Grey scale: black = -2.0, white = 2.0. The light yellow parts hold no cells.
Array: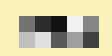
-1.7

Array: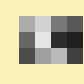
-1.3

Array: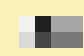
0.6

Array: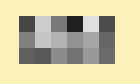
0.8

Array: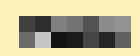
0.0

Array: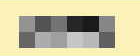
-0.2

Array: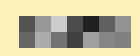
1.2
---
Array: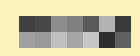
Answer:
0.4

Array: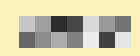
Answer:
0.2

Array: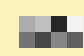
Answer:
-0.9

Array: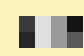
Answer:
1.5

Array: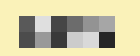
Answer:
0.4

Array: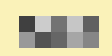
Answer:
-0.7

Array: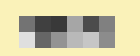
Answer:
-0.4

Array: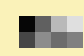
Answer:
0.2

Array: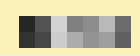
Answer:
-0.9

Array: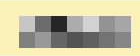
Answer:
0.4
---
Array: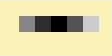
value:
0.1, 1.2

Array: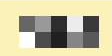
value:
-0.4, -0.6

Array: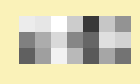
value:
1.7, -0.2

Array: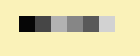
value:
-1.9, 1.3

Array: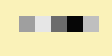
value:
0.5, 1.0

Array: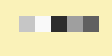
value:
1.1, -0.5

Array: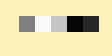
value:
0.0, -1.4

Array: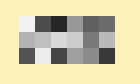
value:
1.8, -1.1

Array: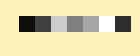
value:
-1.8, -1.3

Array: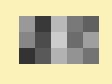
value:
0.4, -0.2
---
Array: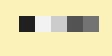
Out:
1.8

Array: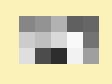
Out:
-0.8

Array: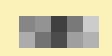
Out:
-0.2

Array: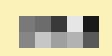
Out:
1.1

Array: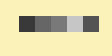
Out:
-0.4

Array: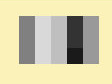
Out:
1.4

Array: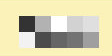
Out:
-0.8

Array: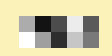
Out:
0.5

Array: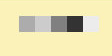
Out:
1.2
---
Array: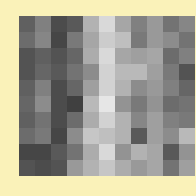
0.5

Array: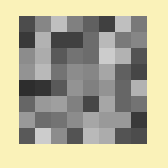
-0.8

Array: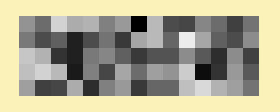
-0.2

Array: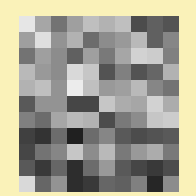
0.2

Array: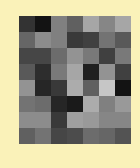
-0.7

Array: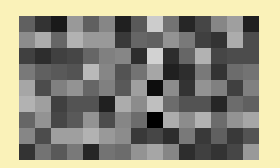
0.4
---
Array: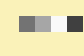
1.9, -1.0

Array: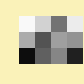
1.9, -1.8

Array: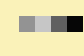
1.1, -1.9

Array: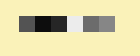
1.7, -1.8

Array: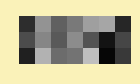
1.0, -1.9

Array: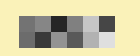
1.5, -1.4
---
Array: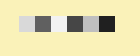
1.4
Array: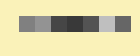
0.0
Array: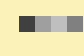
-1.0
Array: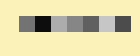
-0.2
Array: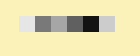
1.6
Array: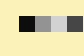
-1.8
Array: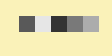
-0.6
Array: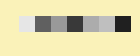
1.6
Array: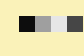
-1.8
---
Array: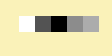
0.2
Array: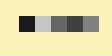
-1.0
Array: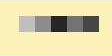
-0.2
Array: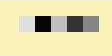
-1.2
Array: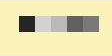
-0.5
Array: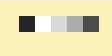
0.7
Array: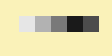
-1.6
